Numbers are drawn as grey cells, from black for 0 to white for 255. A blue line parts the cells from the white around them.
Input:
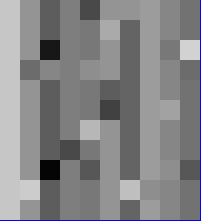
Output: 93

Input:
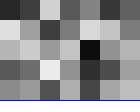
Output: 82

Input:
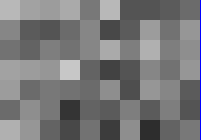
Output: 99

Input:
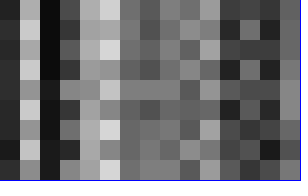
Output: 26

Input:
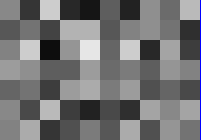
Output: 53

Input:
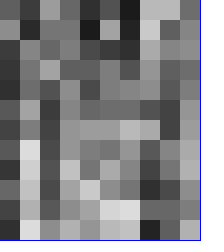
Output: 141

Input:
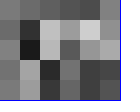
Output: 56

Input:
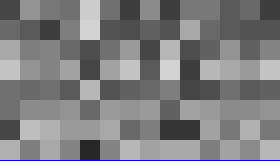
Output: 168
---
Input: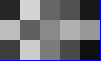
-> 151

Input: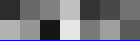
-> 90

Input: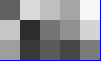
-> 212

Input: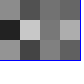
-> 173

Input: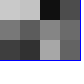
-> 107

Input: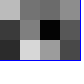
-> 87

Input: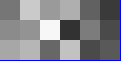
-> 74

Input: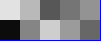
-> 103

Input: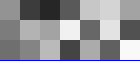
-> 81
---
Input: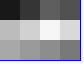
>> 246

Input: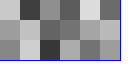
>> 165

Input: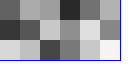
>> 223

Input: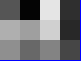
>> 208

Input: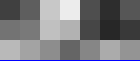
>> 39

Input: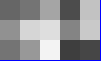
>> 132

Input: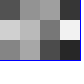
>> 119

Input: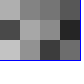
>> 139

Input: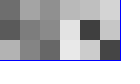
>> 63

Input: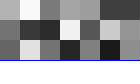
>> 203
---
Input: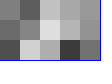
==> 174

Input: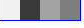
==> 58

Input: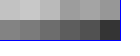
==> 93

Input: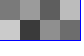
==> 58

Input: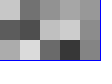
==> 106

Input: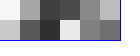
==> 233

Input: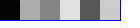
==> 224

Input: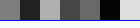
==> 105

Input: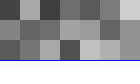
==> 192

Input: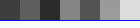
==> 83
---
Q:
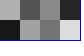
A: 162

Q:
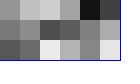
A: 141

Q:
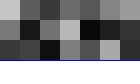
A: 24

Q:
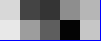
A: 157

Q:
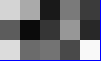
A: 11

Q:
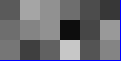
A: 132

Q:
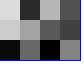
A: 164

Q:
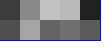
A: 165
